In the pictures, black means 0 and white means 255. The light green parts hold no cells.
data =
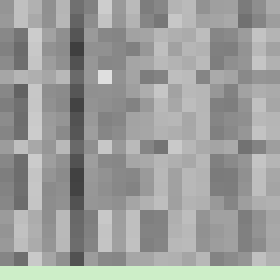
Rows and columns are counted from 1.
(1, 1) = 149
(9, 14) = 167
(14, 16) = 126
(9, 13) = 183
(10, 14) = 168
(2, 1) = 153
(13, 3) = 196
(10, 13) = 174
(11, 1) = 156
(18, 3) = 171
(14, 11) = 153
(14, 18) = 147
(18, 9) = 160
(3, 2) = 117
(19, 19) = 192
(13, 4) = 149
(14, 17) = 125
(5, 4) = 157
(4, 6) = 63
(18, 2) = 189
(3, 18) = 156
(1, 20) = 170
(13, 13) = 161
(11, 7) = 143
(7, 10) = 159
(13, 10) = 135
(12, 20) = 181
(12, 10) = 166
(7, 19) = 174
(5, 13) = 179
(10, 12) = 178
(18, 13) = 184
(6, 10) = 164
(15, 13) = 160
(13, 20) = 167
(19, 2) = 110
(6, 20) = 147
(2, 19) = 133
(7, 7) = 144
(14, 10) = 131

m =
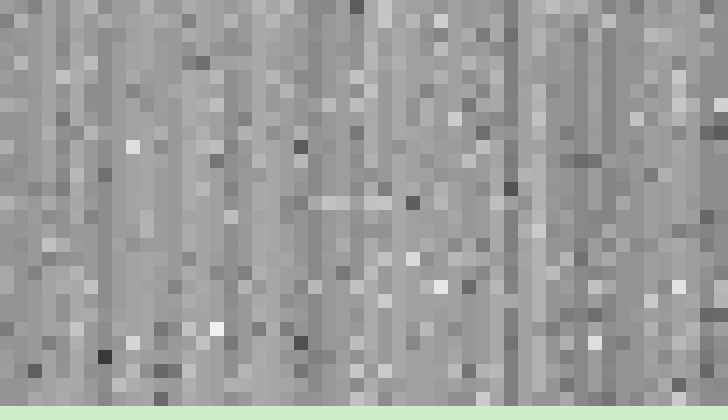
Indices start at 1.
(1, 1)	157
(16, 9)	156
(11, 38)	161
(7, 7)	140
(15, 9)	156
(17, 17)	143
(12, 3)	153
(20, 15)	164
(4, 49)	163
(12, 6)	169
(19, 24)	155
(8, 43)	160
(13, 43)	156
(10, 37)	146
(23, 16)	160
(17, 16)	160
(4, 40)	149
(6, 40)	149
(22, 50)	166
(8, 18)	154
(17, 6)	153
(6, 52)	141
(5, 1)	148
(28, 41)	118
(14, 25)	157
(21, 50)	157
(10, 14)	162
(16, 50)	157
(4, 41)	154
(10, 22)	175
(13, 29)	168
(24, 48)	144
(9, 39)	193
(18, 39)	177
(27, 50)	157
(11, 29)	146
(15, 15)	164
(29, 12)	105
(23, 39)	177
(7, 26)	143

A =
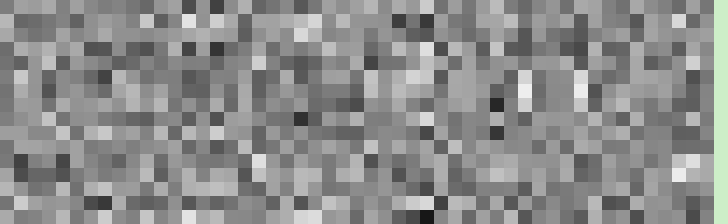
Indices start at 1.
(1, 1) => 125
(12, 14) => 139
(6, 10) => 149
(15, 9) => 173
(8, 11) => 150
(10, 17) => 153
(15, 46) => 173
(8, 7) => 151
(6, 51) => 118
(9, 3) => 154
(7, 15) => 97
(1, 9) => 131
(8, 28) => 138
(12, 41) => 166
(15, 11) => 95
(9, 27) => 126
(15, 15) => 124
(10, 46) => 114
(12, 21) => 116
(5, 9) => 95
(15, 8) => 57
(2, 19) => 163
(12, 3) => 128
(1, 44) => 128
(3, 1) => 168
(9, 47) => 118
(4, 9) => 140
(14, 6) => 113
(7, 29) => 186
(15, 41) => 121
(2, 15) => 146
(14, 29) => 132
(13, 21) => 148
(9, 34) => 135
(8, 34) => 166
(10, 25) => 98
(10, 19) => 100
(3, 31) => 86
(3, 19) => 143
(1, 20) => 116
